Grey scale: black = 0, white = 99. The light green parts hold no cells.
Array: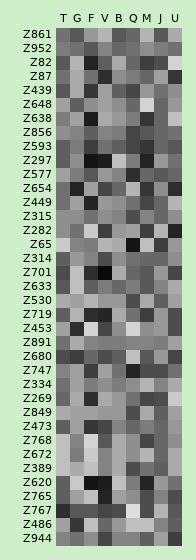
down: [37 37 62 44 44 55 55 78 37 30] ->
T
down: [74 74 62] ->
G
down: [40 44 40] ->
Q
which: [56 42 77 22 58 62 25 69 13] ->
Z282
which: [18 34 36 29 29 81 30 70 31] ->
Z767
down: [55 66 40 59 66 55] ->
B
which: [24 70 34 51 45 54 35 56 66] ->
Z633

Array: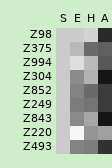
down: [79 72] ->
E
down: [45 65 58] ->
H

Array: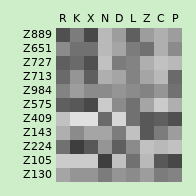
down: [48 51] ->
L
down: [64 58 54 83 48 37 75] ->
D

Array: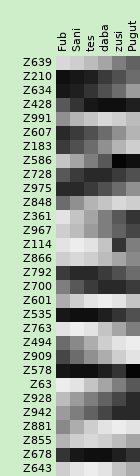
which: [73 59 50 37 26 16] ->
Z928
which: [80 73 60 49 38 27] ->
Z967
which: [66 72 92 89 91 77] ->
Z601

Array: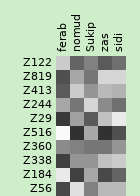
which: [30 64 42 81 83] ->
Z819
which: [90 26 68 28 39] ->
Z184

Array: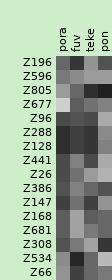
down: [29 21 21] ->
teke
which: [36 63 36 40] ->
Z168
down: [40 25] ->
teke
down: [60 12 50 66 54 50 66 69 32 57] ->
pon
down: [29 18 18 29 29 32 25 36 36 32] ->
pora

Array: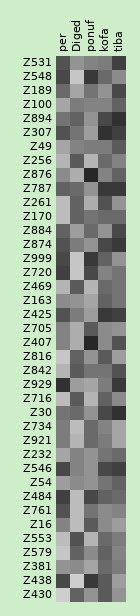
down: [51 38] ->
tiba
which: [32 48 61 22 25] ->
Z425
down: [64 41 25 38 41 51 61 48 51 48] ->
tiba
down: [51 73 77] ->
per
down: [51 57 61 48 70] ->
ponuf
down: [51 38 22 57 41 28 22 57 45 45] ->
tiba
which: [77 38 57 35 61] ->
Z816

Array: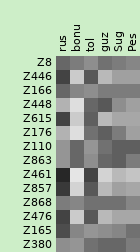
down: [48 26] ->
rus
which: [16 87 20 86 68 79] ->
Z461
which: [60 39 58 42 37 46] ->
Z863

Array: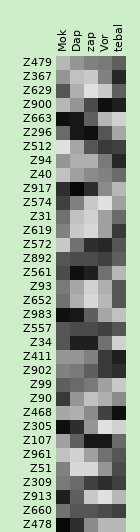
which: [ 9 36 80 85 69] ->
Z913
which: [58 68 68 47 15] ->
Z94
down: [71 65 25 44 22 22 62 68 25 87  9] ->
Vor
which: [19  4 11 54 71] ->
Z917
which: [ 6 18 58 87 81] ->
Z305

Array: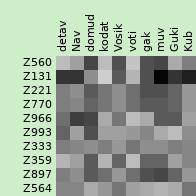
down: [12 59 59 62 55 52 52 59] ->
Kub
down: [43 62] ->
voti
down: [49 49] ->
detav
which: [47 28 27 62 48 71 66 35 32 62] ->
Z966
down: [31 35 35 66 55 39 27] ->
muv
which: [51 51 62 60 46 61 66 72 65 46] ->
Z564

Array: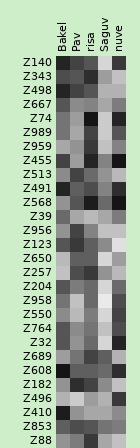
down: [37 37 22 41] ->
risa
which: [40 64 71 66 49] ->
Z39
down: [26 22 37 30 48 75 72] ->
Pav
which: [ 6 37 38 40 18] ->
Z608
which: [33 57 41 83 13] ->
Z32

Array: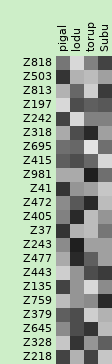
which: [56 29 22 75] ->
Z645
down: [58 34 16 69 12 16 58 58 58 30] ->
lodu
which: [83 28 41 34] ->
Z197
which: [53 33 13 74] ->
Z472
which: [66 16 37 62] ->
Z477

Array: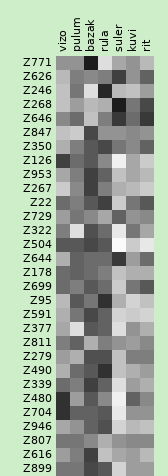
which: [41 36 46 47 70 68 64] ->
Z178
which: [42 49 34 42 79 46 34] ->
Z699

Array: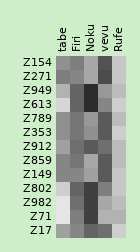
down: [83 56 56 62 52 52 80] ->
tabe
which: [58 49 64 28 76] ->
Z154
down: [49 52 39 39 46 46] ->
Firi
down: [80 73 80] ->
Rufe

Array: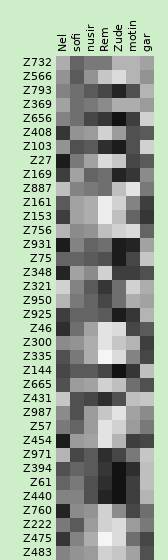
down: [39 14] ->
Nel
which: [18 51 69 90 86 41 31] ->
Z475
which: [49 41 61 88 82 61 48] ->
Z57
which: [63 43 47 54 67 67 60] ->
Z369
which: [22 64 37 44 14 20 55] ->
Z169

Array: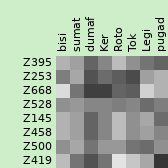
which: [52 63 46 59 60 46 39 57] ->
Z500
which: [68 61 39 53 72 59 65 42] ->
Z145
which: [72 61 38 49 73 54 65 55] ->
Z458

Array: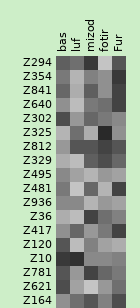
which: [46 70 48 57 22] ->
Z354
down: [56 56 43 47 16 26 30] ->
fotir
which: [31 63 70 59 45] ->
Z621
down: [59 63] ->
luf
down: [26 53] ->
Fur
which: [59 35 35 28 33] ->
Z812
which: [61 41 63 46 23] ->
Z417

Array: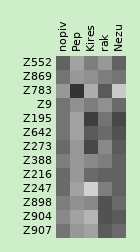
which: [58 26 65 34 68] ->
Z783
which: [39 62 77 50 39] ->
Z247
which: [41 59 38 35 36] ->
Z216
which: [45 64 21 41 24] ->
Z195
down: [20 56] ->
Pep

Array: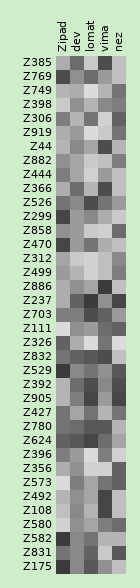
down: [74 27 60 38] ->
nez
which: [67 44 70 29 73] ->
Z366
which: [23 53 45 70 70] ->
Z582
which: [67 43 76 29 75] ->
Z385
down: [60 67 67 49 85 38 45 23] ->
Zipad

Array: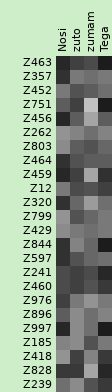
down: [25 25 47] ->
zuto
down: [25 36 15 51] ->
Nosi
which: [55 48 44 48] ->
Z429
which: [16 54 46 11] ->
Z997

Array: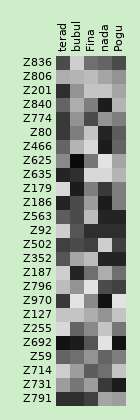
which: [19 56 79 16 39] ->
Z80
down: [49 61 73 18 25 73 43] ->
Fina
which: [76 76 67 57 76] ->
Z127
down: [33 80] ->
terad

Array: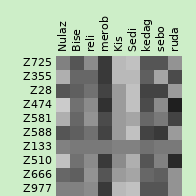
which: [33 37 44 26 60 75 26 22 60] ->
Z588
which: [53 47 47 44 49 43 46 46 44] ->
Z133
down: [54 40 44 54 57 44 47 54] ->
reli
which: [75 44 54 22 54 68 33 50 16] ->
Z510
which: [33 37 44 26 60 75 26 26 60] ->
Z28

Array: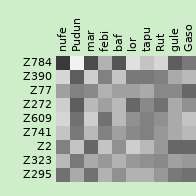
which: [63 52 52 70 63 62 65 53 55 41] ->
Z77
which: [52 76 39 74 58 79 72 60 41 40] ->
Z2
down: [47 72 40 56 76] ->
Gaso
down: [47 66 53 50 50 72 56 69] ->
tapu
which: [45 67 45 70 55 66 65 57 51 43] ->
Z295
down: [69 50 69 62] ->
febi

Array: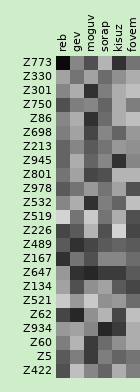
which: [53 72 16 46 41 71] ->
Z532
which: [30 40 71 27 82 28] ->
Z226

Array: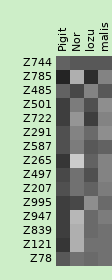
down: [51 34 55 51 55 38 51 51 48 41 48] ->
malis
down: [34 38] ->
lozu
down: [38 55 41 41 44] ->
lozu
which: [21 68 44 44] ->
Z121
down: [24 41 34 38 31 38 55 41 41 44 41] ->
lozu
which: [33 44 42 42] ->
Z78
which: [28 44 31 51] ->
Z497

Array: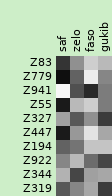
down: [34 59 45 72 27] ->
zelo
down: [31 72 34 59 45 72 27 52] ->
zelo

